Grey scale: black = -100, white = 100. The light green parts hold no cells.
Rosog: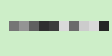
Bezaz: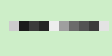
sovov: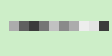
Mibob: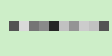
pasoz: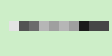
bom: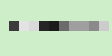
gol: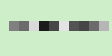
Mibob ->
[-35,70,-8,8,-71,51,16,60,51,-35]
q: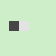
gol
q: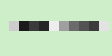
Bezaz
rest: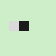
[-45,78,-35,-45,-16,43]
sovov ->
[35,-25,-54,-8,51,8,35,86,78,-54]

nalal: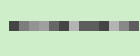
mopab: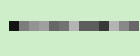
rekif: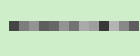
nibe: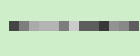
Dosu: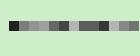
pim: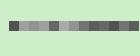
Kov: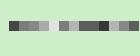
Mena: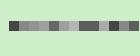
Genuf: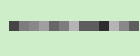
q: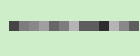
Genuf
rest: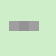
[-19,33,15,-10,-27,-19,-36,-10,-27]
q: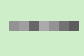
pim
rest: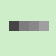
[-19,-2,41,-27,-27,-65,41,7,-27]

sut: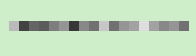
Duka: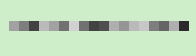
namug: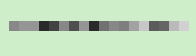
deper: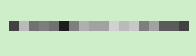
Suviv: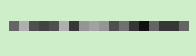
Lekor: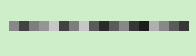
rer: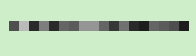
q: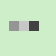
Lekor
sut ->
[46,-48,-21,-29,-1,17,-57,7,-11,56,-11,17,27,74,27,7,17,-11]
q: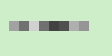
Duka
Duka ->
[27,-1,-48,46,27,-11,64,-11,-48,-38,37,17,46,56,-1,-21,37,-67]
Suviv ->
[-21,37,-38,-48,-38,37,-57,17,27,17,-38,-11,-57,-87,-21,-57,-57,-21]
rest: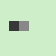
[-11,56,-11,17,27,74,27,7,17,-11]

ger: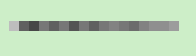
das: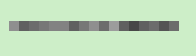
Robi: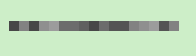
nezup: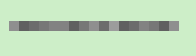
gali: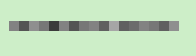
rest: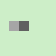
[-15,2,-7,-25,12]
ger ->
[48,-25,-44,-7,-25,-7,-34,-7,-25,-7,2,-7,-15,2,12,12,22]
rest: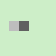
[-44,-7,-25,-7,-34,-7,-25,-7,2,-7,-15,2,12,12,22]

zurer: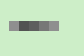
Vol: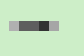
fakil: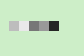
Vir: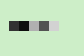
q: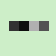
Vir
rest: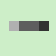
[30]
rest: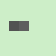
[-7,12]
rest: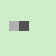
[65]
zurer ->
[12,-36,-26,-7,12]

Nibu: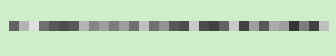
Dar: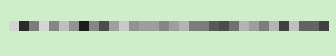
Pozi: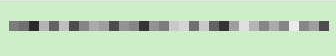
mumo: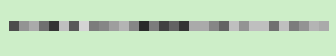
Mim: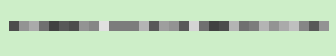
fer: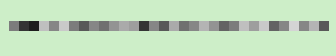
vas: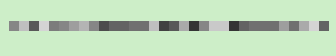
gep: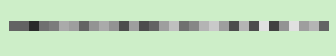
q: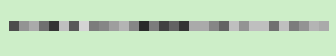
mumo
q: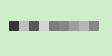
mumo
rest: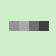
[-31,-40,15,5,76,-3,-3,-3,41,-31,24,15,-31,66,-12,-49,-40,41,-12,-3,41,15,33,50,5,-31,15]

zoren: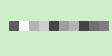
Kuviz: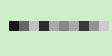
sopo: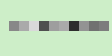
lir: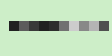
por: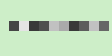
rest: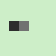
[60,7,41,-38]
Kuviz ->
[-82,-20,51,-65,33,7,33,-55,15,60]

